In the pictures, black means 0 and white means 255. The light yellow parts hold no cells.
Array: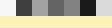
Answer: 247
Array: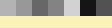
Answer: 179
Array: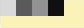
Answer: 217
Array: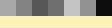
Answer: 168
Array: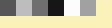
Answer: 86
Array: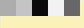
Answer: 173
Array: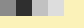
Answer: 138
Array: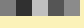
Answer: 125
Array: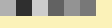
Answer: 176
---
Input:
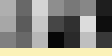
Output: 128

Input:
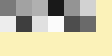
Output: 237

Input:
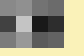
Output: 123

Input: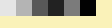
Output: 229

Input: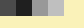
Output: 75

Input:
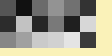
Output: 134

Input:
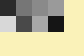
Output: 216
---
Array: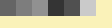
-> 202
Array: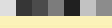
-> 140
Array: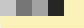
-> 38
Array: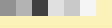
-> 245
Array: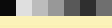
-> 111
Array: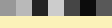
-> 88
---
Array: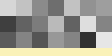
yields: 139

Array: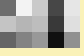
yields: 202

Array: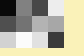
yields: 72

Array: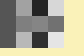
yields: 36

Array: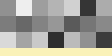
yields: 158

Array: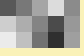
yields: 165

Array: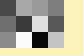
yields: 154

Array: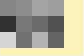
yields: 164

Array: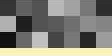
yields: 83
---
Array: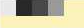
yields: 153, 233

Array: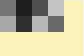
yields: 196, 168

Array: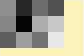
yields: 82, 95

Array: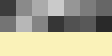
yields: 102, 116

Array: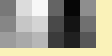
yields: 142, 156

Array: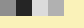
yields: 177, 142

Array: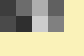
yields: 96, 74

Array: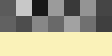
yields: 69, 97
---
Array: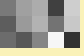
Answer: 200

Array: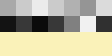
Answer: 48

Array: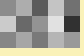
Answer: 49

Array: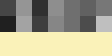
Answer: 191

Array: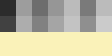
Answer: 203

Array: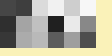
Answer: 136

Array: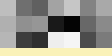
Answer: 138

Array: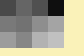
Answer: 164
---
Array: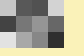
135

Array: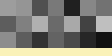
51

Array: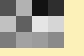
156

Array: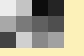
137

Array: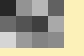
131

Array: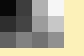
114

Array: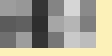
53

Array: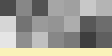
192

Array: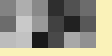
25
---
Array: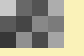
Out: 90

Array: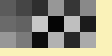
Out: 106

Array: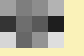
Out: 52

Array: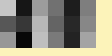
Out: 88

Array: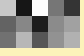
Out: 99

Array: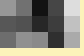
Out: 87

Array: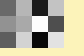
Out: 146

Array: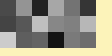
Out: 68
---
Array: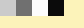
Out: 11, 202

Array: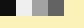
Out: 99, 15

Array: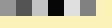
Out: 129, 148

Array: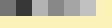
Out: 193, 115

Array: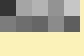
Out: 198, 124

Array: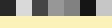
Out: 198, 40
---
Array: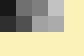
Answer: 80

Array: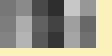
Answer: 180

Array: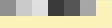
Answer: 202

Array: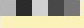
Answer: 43

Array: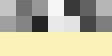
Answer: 132

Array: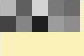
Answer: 133

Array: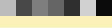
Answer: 72

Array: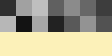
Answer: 19
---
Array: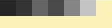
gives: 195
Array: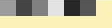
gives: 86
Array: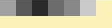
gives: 202
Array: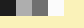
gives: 251
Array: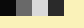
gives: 42
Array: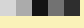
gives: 46
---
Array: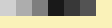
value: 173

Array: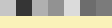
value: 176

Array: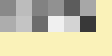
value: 196

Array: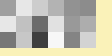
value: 199

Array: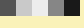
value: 84

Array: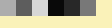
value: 93
